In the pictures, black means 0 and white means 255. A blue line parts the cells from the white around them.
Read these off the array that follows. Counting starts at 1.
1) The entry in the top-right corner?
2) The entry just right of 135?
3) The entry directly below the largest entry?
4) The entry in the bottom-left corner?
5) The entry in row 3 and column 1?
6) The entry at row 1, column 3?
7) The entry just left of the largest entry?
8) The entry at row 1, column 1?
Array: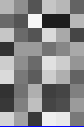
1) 99
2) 169
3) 84
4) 212
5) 198
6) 84
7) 84
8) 183

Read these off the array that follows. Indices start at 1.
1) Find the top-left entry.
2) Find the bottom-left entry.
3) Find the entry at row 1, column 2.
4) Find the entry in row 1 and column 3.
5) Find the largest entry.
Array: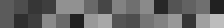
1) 91
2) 91
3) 77
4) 54
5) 189

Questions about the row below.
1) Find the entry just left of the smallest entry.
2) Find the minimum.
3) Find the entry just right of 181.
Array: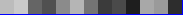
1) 74
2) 30
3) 116

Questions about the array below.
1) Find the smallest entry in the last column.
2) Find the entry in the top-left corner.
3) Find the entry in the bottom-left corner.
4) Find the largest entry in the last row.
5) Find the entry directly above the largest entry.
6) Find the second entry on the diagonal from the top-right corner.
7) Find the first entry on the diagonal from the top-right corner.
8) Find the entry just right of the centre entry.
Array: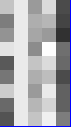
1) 49
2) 196
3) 83
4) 240
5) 154
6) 182
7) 75
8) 219

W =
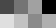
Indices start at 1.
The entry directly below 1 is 175
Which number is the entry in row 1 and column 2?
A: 116
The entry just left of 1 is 161

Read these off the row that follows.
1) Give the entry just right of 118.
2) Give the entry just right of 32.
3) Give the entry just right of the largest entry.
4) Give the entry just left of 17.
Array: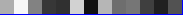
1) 63
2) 82
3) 130
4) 210

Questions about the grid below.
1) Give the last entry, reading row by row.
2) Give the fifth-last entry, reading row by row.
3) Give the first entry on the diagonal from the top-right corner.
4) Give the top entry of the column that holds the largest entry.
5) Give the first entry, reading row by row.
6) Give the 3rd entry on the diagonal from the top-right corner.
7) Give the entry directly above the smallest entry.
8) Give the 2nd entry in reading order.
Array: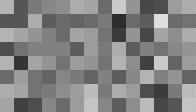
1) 195
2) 141
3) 172
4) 78
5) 179
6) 164
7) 202
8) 86

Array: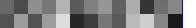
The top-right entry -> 134
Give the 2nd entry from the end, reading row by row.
134
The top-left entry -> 104
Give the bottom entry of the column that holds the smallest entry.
26
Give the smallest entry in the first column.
82
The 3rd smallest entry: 53
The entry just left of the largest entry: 157

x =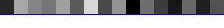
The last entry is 82
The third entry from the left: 133
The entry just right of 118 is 160
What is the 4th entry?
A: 118
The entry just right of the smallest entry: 110

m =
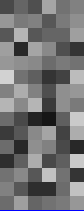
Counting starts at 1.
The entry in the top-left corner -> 73
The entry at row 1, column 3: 79
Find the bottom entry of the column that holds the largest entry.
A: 108
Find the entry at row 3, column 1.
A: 87
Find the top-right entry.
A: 129
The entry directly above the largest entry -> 151
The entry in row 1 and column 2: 101
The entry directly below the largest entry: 129
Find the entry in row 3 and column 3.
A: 87
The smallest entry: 22
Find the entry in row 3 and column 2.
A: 181
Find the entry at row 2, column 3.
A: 129
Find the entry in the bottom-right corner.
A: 151
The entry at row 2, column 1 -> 151
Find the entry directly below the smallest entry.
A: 165
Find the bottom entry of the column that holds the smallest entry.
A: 114
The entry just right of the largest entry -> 114
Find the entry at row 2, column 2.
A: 122
